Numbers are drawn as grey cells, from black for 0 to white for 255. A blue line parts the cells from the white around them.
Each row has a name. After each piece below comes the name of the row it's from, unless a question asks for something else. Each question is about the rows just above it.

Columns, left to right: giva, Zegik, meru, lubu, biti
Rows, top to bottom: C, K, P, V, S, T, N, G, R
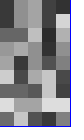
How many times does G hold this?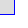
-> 3
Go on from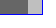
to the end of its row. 44	177
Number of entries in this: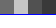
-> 4
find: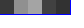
C
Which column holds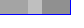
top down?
meru
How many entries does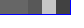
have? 5
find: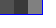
R

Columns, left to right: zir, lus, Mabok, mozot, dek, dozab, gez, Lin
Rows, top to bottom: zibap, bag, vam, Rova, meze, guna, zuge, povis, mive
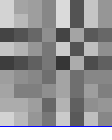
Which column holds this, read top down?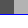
lus
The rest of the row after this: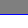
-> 143	164	111	158	127
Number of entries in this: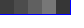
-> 5
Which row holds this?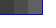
meze
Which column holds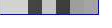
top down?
zir
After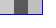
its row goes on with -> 135

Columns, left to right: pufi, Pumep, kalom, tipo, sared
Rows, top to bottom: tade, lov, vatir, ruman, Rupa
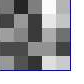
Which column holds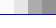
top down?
tipo
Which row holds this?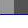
Rupa
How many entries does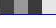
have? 4
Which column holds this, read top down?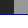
Pumep
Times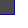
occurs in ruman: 2

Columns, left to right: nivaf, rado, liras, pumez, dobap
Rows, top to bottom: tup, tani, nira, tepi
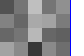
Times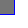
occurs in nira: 1
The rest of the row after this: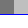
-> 117	144
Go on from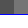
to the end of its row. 191	117	144
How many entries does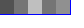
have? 5

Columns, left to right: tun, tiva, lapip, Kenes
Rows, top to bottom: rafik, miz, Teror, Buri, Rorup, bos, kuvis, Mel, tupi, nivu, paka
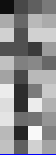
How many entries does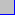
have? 1
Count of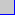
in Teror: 0
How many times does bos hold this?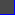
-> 1

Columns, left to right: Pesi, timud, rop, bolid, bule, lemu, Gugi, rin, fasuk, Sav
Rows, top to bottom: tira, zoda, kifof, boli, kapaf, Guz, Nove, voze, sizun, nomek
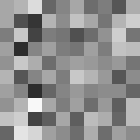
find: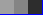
Nove
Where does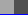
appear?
zoda
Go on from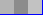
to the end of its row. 167	117	180	206
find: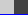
sizun

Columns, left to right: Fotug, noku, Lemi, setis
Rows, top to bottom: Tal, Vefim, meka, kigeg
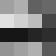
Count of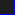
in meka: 0
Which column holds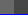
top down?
setis
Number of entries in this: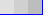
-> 3
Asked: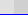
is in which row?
Vefim
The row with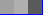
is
kigeg

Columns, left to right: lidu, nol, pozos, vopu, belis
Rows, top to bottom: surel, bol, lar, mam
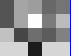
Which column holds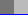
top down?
belis
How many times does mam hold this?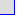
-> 0

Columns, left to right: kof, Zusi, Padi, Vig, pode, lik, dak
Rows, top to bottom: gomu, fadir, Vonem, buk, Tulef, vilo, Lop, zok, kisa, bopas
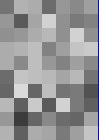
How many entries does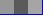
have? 3
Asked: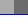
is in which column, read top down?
kof
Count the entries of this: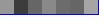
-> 7

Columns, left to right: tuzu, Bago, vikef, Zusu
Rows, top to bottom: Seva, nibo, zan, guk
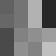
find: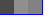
guk
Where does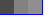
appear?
zan
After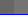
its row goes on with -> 178	40
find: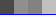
guk
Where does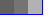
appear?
Seva

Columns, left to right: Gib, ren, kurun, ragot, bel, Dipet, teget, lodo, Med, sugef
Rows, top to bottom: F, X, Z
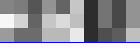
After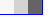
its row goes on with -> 198	219	191	45	116	72	147
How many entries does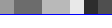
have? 8
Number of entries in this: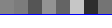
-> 8

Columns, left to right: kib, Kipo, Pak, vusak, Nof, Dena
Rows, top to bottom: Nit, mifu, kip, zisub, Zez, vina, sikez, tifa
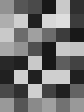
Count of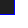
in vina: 3
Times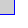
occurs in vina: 3
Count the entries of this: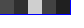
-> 5
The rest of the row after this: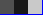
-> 195
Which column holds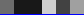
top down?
vusak

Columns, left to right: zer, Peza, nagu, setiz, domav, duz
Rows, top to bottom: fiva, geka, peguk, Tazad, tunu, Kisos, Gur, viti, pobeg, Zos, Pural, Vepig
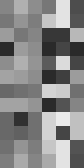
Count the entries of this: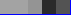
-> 5
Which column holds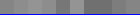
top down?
nagu
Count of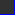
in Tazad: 0

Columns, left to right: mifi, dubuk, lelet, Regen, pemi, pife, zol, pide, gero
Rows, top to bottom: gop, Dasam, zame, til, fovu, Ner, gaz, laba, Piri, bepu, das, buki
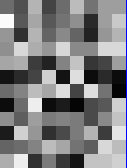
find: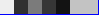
buki
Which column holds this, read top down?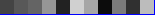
Regen
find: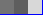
das
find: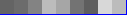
das
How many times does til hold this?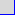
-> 4
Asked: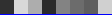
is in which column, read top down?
dubuk
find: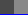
Piri

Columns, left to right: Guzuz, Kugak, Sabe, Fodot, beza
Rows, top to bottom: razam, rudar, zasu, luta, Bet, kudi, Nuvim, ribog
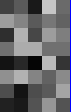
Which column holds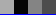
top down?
Sabe
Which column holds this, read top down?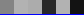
Kugak
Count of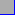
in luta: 2
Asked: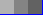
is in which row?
kudi
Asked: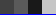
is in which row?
razam

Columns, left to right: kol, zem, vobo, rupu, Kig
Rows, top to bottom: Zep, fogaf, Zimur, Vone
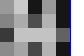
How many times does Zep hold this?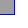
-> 0
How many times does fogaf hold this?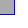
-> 1
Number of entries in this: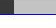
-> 4
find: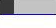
Zimur
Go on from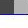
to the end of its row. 22
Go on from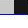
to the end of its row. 153	22
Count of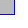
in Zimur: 0

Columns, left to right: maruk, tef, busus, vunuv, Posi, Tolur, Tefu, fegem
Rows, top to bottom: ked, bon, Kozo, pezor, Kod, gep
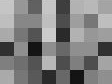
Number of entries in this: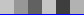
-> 6
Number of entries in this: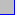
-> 1
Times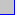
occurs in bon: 0
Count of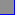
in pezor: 4
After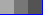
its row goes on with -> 203	42	178	151	158
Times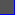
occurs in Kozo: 1

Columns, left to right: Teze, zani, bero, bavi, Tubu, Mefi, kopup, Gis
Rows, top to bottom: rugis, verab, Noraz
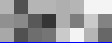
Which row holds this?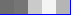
Noraz
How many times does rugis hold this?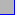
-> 4

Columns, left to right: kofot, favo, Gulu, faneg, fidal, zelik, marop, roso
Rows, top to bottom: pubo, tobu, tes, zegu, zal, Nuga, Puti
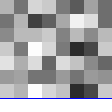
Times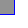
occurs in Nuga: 1
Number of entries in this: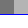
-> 2
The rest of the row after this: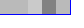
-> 138	186
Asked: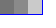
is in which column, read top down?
kofot
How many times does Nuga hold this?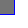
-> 3
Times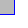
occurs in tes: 4
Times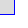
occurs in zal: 2

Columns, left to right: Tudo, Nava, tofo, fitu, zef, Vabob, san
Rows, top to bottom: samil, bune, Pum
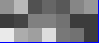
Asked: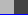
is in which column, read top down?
Nava
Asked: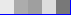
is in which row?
Pum
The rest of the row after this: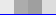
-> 120	114	60
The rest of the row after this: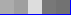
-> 60
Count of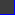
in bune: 3
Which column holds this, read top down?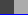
Nava
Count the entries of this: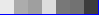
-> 7

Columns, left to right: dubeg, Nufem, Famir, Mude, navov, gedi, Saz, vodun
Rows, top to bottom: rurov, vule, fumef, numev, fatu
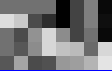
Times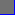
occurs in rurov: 4
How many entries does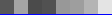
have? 8
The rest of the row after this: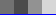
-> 140	67	113	9
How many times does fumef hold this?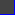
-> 1
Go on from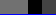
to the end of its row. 127	9

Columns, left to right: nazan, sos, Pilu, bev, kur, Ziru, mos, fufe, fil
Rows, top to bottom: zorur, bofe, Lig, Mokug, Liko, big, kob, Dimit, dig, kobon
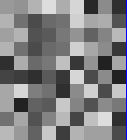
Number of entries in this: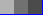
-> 3
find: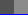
Dimit
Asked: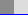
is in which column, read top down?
fufe

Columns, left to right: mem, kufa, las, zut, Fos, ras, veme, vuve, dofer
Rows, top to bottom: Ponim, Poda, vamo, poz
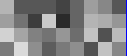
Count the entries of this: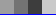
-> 4
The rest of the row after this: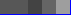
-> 135	87
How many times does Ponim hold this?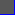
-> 4
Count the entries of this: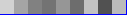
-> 9

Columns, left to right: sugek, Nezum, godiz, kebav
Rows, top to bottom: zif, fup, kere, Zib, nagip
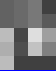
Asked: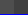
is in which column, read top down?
Nezum
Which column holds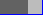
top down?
sugek
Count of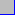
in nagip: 1
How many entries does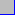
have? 1

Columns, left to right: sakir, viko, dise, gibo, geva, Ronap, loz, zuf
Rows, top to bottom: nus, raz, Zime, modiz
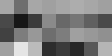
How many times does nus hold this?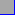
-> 4
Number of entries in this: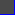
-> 1
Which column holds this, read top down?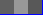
loz

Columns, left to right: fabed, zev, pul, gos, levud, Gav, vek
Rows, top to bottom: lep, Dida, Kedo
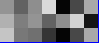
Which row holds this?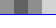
Dida
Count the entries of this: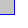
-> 1

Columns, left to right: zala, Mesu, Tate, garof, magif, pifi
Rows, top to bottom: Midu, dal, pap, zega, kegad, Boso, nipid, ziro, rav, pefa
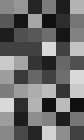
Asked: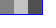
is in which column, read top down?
pifi
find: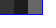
kegad
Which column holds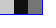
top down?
pifi
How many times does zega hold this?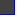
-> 4
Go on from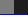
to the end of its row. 179
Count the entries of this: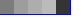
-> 5
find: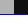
ziro

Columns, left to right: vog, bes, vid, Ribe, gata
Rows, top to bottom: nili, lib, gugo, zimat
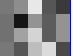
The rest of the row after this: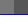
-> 189	219	73
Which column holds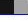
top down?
bes
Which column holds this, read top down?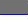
vog
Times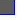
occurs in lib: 1

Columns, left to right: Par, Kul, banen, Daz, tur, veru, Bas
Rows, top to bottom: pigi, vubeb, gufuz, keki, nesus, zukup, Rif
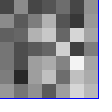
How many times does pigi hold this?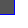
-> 1
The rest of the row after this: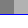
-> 84	55	152
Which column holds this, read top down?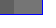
Par

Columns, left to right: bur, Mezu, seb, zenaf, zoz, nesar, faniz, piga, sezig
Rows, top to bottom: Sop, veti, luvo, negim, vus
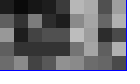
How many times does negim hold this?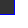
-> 4
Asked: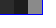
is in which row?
veti
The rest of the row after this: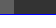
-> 51	116	165	95	177
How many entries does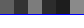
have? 6
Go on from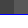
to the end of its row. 145	138	108	102	74
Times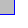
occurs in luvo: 1

